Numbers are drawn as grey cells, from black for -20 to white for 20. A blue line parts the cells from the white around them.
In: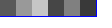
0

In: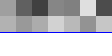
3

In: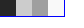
5

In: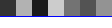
-7

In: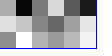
9

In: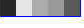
4

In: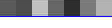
-1
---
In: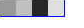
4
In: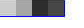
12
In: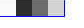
19
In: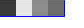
-11
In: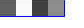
-5
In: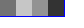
-2
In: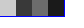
12
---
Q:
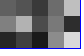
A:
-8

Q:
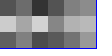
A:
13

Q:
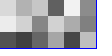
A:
1

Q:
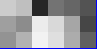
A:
17

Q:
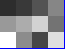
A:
13

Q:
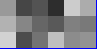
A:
-4

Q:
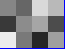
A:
6

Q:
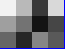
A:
-17

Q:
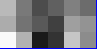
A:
-6

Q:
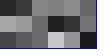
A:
-3
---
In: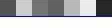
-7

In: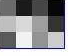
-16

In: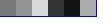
-12

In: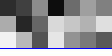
-14

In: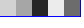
-3

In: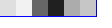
-4

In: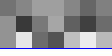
-10
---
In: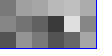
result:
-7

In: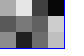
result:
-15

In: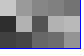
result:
-4

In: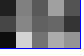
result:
-2

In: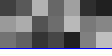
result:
-15

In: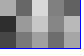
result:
5

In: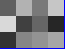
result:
1
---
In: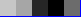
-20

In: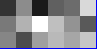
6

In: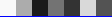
14

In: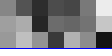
2

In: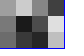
-14

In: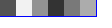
-1

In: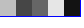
16

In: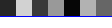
8
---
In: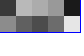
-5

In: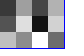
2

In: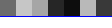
11

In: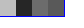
-14

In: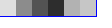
2

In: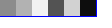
8

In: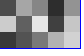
-7

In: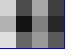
-4

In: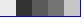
-12
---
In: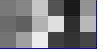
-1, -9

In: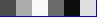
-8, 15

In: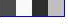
-8, 10

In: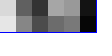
14, -19

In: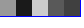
4, -10

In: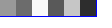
4, -13

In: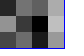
-14, 4

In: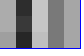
7, 6

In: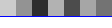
12, -2
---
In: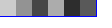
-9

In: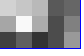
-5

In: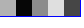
-19

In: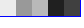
4

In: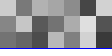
9

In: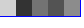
-12

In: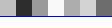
19

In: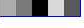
-1

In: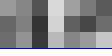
9

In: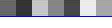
1
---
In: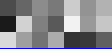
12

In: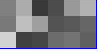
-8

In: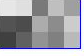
-1

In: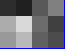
-15

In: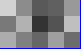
-6

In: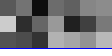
-5

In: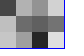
8

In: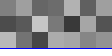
8

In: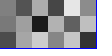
-9

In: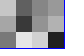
-5
